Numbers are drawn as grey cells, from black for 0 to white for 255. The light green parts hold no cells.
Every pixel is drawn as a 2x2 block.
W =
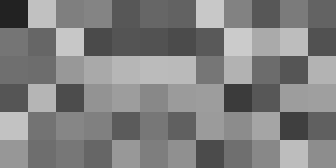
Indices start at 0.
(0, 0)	34
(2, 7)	118
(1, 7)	89
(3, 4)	157
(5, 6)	144
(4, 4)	91
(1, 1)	102
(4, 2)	134
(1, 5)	82
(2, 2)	152
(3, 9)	87
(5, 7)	75
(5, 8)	111
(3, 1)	181
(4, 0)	194
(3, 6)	155
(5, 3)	102
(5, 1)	110
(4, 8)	140
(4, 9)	165
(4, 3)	128
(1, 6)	75

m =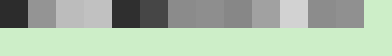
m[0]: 44
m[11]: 140
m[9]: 161
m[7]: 142

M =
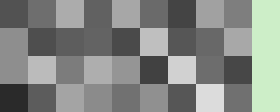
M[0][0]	82
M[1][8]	168
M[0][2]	172
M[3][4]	113
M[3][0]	42
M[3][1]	92
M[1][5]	191
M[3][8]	112
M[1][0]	142
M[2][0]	142
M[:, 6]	[68, 86, 209, 86]
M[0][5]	106

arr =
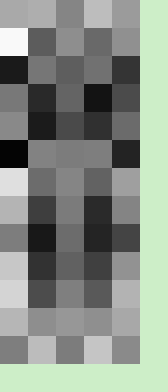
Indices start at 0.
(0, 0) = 169
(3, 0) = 120
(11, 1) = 142
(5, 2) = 124
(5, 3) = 126
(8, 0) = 125
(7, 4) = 132
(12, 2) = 124
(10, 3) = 89
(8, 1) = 24
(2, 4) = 52
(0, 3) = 189
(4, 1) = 27
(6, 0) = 223
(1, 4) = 144
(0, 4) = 155
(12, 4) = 138
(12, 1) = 188
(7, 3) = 42

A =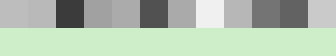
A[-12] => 189
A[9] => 116
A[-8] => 171

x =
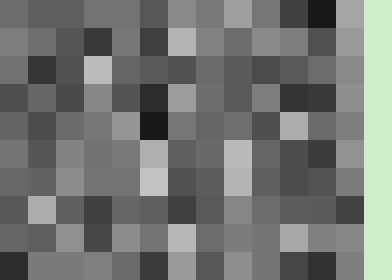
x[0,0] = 108
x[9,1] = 122
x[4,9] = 79
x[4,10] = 172
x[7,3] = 64
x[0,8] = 159
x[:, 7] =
[121, 131, 106, 110, 102, 105, 93, 89, 108, 87]
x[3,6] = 157
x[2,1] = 54
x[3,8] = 89
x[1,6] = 179
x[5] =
[117, 86, 131, 114, 122, 175, 96, 105, 186, 101, 76, 60, 146]
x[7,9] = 108
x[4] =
[100, 77, 107, 119, 149, 24, 118, 102, 111, 79, 172, 106, 126]
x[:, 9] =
[118, 138, 75, 125, 79, 101, 94, 108, 116, 117]
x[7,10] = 93
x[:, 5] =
[87, 63, 90, 44, 24, 175, 195, 94, 115, 59]
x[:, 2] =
[95, 86, 81, 74, 107, 131, 140, 96, 144, 122]
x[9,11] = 50
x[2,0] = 113
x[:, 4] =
[115, 119, 102, 83, 149, 122, 116, 102, 141, 107]
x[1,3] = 57
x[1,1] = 111
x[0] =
[108, 94, 95, 115, 115, 87, 137, 121, 159, 118, 65, 23, 165]
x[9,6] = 153
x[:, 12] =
[165, 154, 137, 143, 126, 146, 123, 66, 136, 126]

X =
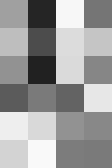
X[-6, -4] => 160
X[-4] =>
[146, 33, 218, 134]
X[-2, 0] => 238
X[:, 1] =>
[37, 76, 33, 122, 217, 249]
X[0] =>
[160, 37, 247, 117]
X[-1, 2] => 124
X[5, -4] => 211

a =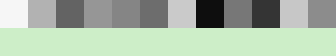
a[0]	246
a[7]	14
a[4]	133
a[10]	199
